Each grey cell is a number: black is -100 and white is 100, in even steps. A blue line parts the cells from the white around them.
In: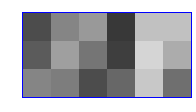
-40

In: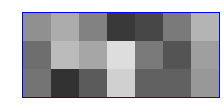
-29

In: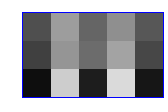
-77

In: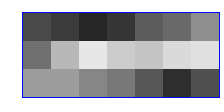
5

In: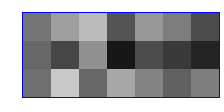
-19

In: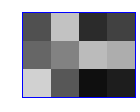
-88

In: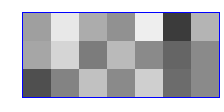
51

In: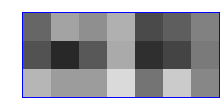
22
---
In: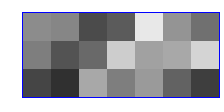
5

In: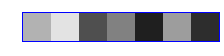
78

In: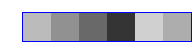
14

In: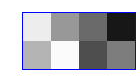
19

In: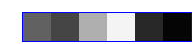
-46

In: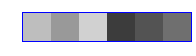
20

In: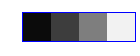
-52
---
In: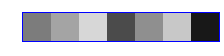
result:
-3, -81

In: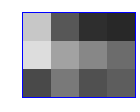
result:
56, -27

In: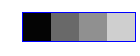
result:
-97, 62

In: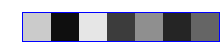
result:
59, -21

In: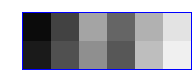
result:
-91, 88

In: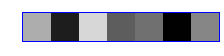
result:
36, 5

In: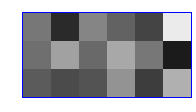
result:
-7, 38

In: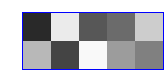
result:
-68, 0

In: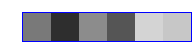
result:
-5, 56
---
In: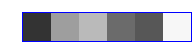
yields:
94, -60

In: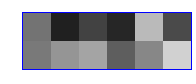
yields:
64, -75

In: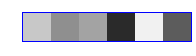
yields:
89, -67

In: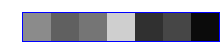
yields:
62, -91

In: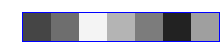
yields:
91, -73

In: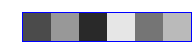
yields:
80, -68

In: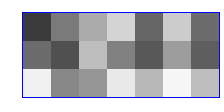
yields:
94, -54

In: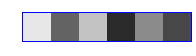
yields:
81, -67
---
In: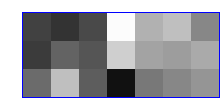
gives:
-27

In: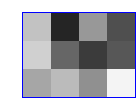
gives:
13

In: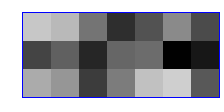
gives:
-53

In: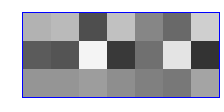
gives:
23

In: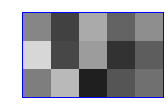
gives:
-76

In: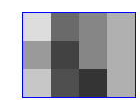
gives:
-59

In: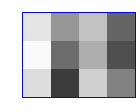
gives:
62

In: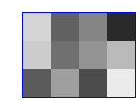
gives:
-40

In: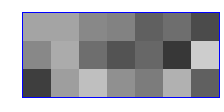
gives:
50

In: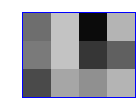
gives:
13
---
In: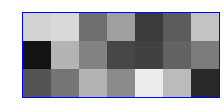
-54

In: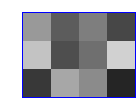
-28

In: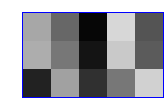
-95

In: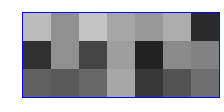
19

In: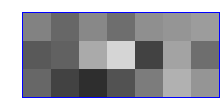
12

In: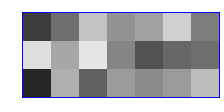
26
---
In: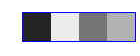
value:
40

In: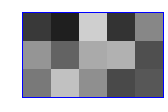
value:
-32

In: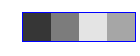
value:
30

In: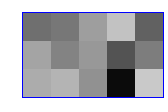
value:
58

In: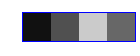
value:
-19

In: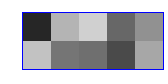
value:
31

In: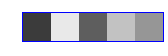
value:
18
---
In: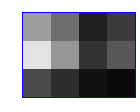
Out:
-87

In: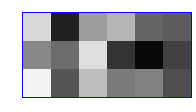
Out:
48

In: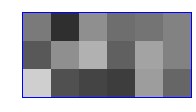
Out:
-47

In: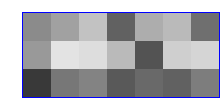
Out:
3

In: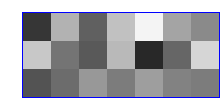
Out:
19

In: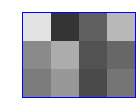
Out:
-42
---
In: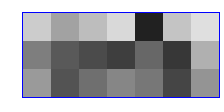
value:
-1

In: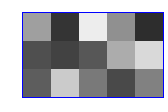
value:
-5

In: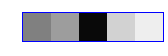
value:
23

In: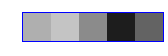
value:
9

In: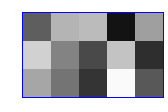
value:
3

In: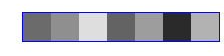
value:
12
